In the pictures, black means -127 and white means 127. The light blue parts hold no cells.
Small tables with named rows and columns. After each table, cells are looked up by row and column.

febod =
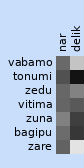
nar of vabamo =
-22
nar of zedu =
-24
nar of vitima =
-26
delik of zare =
99
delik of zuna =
-64
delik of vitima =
-38
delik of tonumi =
-108
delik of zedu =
2
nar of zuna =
1
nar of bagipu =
-19
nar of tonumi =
-46
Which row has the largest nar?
zuna

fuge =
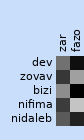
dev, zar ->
-14
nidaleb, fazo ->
-93
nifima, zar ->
-67
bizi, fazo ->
-126
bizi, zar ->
13
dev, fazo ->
-112
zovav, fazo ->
32
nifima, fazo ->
68
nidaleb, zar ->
-37
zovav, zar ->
-72

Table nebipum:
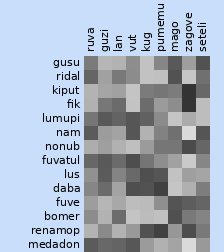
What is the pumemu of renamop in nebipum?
-62
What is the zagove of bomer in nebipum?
-6
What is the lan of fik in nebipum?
-20
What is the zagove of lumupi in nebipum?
43
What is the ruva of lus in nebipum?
17
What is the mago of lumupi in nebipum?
69
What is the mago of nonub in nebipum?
-9
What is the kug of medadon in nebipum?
27
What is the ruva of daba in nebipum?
6
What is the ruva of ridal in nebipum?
-26
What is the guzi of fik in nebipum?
-8
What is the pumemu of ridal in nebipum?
64
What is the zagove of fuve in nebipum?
-34
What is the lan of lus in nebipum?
4
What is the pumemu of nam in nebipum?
2
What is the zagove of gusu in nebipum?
30
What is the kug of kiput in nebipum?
-4
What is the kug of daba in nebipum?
-45

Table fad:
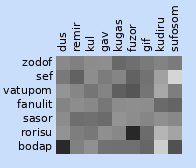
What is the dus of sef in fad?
-6
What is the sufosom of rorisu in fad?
36
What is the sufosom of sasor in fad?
8
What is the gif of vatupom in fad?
-10
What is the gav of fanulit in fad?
-8
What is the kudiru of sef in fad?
33
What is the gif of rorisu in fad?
-19
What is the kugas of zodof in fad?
-23
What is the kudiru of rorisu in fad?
53
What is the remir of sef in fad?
-29
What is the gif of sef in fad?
-13
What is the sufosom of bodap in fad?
-46
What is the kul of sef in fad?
13
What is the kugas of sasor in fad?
19

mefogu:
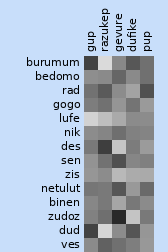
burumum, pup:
-15
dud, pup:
22
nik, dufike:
1
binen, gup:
7
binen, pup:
11
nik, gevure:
-16
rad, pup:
-46
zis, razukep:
12
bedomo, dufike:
10
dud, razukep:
86
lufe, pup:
12
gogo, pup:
26
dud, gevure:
12
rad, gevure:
12
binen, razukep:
-6
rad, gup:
-13
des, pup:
27

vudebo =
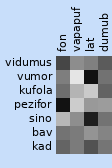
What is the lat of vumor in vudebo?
-110
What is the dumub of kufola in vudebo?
-28
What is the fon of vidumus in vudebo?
-57
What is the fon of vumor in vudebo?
-1
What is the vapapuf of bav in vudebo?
-4
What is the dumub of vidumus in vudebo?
-36
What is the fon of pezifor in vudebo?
-109
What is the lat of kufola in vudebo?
74
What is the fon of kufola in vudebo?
-17
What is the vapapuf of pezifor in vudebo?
76
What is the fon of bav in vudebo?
-12
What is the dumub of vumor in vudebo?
-13
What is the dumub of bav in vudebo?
4

